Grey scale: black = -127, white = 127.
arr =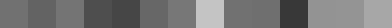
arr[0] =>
-14
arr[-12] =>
-11
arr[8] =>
-14
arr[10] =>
-71
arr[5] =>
-24

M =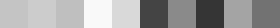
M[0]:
68
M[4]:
89
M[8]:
36

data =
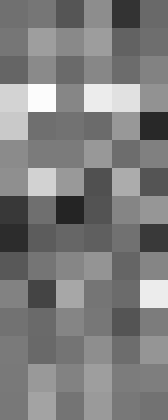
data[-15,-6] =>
-15
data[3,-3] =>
108
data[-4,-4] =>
5
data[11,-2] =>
-43
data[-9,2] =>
25
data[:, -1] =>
[-22, -17, 2, 18, -87, 0, -43, 22, -70, 5, 108, -3, 21, -1, -13]
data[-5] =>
[2, -59, 39, -10, -20, 108]
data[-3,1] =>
-22
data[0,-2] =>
-76
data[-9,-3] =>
-47
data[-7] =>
[-83, -35, -25, -32, -14, -70]
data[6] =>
[15, 82, 25, -47, 44, -43]
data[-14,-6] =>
-9
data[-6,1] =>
-10
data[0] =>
[-15, -9, -42, 13, -76, -22]
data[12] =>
[-5, -22, -11, 14, -18, 21]
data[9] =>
[-39, -10, 6, 20, -26, 5]
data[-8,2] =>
-91
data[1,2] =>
9
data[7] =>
[-71, -16, -91, -44, 5, 22]
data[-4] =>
[-13, -21, 5, -8, -43, -3]
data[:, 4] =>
[-76, -29, -19, 97, 24, -18, 44, 5, -14, -26, -20, -43, -18, -3, -7]
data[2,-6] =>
-26
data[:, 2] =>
[-42, 9, -21, 6, -13, -4, 25, -91, -25, 6, 39, 5, -11, 2, -11]

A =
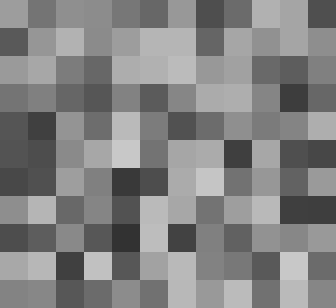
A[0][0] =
29
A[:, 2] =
[15, 50, -3, -25, 20, 10, 30, -23, 9, -63, -40]
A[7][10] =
-64
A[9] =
[40, 55, -63, 65, -40, 34, 57, 2, -7, -38, 72, -20]
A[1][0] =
-38
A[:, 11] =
[-48, 14, 0, -24, 46, -56, 26, -65, 25, -20, 6]
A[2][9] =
-22
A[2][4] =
45
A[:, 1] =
[-11, 22, 39, 0, -63, -50, -47, 53, -34, 55, 7]
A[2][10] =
-34
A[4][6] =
-46
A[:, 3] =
[12, 11, -24, -41, -18, 39, 0, 5, -40, 65, -20]
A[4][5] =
-3
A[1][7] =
-26
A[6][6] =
43
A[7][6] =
39
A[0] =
[29, -11, 15, 12, -8, -24, 24, -49, -20, 49, 37, -48]
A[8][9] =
18
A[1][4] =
29
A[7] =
[14, 53, -23, 5, -45, 58, 39, -12, 30, 57, -64, -65]
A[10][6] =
56
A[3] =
[-11, 0, -25, -41, 2, -36, 6, 43, 46, 5, -66, -24]
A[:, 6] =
[24, 53, 59, 6, -46, 38, 43, 39, -61, 57, 56]
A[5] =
[-44, -50, 10, 39, 72, -12, 38, 43, -64, 39, -48, -56]
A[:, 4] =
[-8, 29, 45, 2, 58, 72, -70, -45, -77, -40, 12]

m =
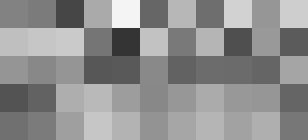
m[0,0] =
2
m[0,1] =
-4
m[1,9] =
25
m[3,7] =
43
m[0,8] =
82
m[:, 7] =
[-17, 53, -19, 43, 53]
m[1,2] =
74
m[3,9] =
22
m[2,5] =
9
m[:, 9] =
[22, 25, -26, 22, 47]
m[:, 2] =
[-57, 74, 21, 46, 31]
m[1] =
[63, 70, 74, -10, -75, 66, -6, 53, -48, 25, -36]
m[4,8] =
34

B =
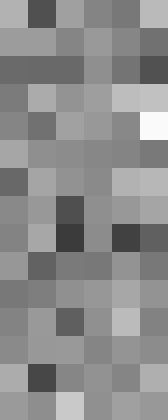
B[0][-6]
50
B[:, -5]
[-47, 28, -22, 43, -14, 15, 37, 24, 39, -29, -1, 25, 24, -56, 14]
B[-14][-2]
6
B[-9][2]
18
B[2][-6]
-21
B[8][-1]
-31
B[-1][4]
32
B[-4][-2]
59
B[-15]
[50, -47, 32, 4, -7, 58]
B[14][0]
26
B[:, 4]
[-7, 6, -11, 61, 8, 4, 50, 24, -62, 19, 39, 59, 20, 5, 32]
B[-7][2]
-68
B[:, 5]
[58, -14, -46, 65, 122, -6, 55, 37, -31, -7, 19, 2, 12, 47, 24]
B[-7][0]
3
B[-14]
[28, 28, 5, 25, 6, -14]
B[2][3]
15
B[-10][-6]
38
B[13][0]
44
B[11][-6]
3
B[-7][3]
12
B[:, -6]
[50, 28, -21, -4, 5, 38, -23, 9, 3, 23, -7, 3, 10, 44, 26]
